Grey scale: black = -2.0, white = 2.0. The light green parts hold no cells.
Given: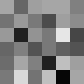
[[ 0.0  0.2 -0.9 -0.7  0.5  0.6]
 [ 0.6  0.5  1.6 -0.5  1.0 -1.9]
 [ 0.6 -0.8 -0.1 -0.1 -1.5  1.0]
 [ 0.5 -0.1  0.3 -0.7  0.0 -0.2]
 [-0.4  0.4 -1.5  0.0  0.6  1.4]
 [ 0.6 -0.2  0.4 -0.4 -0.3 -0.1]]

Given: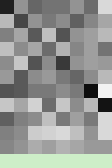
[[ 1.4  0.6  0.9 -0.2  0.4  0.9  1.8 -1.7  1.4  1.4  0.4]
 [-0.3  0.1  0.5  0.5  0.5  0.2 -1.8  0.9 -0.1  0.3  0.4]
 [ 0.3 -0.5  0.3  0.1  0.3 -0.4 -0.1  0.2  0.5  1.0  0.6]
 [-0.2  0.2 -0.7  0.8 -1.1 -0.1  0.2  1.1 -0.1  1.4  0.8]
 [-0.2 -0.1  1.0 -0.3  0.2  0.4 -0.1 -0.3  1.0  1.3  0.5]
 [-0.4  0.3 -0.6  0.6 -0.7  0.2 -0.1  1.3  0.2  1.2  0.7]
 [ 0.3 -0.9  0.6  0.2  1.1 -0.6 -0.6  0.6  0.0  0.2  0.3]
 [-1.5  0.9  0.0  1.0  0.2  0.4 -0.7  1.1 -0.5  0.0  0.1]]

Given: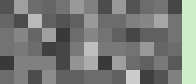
[[-0.9 -0.2 -0.2 -0.3 -0.6  0.0]
 [-0.2  0.6 -0.5 -0.4 -0.1 -0.7]
 [-0.3  0.1 -0.5  0.4 -0.5 -1.0]
 [-0.7  0.0 -0.9 -0.2 -0.3  1.2]
 [ 0.4 -0.3 -0.5 -0.1  0.5 -0.5]
 [-0.8 -0.3 -0.2 -0.1 -1.1 -0.3]
 [ 0.0  0.4  0.1  1.0  0.7 -0.3]
 [ 0.4 -0.5 -0.3 -0.1  0.3 -0.5]
 [-0.2 -0.7 -1.1 -0.9 -0.9 -0.5]
 [-0.4 -0.5  0.5 -1.0  0.0  0.2]
 [-0.3  0.9 -0.4 -0.3  0.0 -0.8]
 [ 0.5 -0.8  0.1 -0.1  0.0  0.0]
 [-0.7 -0.4 -0.2 -0.2 -1.1 -0.3]]

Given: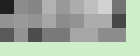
[[-0.2 -0.9  0.2]
 [ 1.3  0.7  0.2]
 [ 1.0  0.7  0.6]
 [ 0.7  0.3  0.6]
 [ 0.4  0.2 -0.1]
 [ 0.8  0.6 -0.1]
 [ 0.1  0.3 -0.8]
 [ 0.2  0.4  0.3]
 [-1.5  0.3 -0.6]]

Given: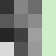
[[-0.3  0.2  0.5  0.4]
 [ 0.1 -0.1 -1.0 -0.7]
 [-1.2 -0.6 -1.4  1.4]]

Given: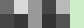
[[ 0.9 -0.7]
 [-0.9 -1.2]
 [ 0.4  0.4]
 [ 1.4 -1.1]
 [-0.3 -0.9]]

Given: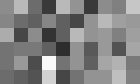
[[ 1.1  0.4  0.5  0.6 -0.1  0.0]
 [ 0.0  0.5  0.0 -0.7  0.8  1.0]
 [ 0.2  0.9  0.4  0.4  0.6  0.3]
 [-1.1  0.3  0.3 -0.6 -0.5  0.3]
 [ 0.3 -0.9  0.9  0.3  0.3 -0.2]
 [ 0.9 -0.5 -0.5 -1.3 -0.2 -0.9]
 [-1.1  0.1 -1.2 -0.5  1.9  1.3]
 [-0.3 -0.5  0.2 -0.1 -0.8 -0.7]
 [ 0.9 -0.3 -0.9 -0.1  0.4 -0.5]
 [ 0.2  0.1  0.7 -0.2 -0.2 -0.3]]
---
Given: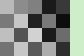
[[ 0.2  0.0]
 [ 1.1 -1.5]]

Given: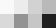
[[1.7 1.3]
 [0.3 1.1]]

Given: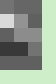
[[-0.4 -0.4]
 [ 0.3 -0.5]]

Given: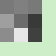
[[ 0.0 -0.1]
 [-0.3 -1.1]]

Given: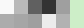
[[ 0.9 -0.5]
 [ 0.6  0.5]]

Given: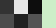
[[ 1.6 -1.8]
 [-1.5 -0.7]]

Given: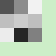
[[0.2 1.8]
 [1.2 1.0]]

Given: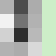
[[-0.8  0.7]
 [-0.2  0.8]]
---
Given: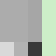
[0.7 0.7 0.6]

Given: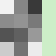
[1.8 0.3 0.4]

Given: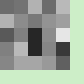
[-0.3  0.2 -1.4  0.1 -0.5]

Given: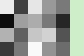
[1.7 0.5 1.1 0.3]

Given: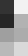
[-1.2  0.8]

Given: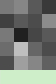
[-0.1 -0.6 -0.9 -0.8]
